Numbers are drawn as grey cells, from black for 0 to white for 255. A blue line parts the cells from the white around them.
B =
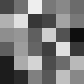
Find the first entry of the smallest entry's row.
142
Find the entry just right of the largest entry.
120
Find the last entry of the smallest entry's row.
14
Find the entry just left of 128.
42
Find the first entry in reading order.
69
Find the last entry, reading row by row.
136
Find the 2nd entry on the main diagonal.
224
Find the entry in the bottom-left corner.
28
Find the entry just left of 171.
28
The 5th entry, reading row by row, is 136
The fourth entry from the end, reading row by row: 128

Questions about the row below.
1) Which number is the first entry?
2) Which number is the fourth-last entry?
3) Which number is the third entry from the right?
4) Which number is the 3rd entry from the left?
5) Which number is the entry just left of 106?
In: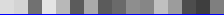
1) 220
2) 156
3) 77
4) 113
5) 91

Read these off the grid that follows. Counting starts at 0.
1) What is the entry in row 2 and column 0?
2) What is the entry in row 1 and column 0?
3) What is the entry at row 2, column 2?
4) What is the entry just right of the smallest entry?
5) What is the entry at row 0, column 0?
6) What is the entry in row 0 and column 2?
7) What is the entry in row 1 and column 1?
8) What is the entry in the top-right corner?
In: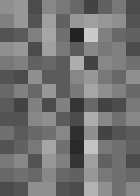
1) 83
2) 128
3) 128
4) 202
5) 143
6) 75
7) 151
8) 75

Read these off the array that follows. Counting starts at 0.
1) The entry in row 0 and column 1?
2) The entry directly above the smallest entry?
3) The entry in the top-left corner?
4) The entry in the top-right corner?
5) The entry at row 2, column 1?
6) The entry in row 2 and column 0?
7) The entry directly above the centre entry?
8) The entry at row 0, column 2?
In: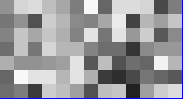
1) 213
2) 73
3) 146
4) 125
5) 197
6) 131
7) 227
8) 220

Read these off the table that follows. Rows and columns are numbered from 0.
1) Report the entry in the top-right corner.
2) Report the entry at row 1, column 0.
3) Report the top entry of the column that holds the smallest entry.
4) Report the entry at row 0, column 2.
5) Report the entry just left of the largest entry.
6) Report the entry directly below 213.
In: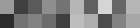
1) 182
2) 44
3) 155
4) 90
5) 96
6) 75

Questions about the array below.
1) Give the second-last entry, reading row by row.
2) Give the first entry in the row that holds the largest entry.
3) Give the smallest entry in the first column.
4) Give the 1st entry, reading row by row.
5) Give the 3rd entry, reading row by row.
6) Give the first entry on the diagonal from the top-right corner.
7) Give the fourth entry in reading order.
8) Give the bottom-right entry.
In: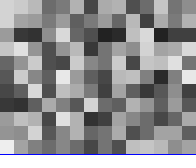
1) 142
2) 238
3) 56
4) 211
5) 185
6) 142
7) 108
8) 163

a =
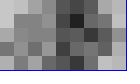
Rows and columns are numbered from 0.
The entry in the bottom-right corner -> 184
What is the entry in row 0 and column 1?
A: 192
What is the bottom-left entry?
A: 176
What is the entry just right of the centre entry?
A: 91
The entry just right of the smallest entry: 104
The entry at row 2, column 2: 131
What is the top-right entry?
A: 184
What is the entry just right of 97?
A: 176
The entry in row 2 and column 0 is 169
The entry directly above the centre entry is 70
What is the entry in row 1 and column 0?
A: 199
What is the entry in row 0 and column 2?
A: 163
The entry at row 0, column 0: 199
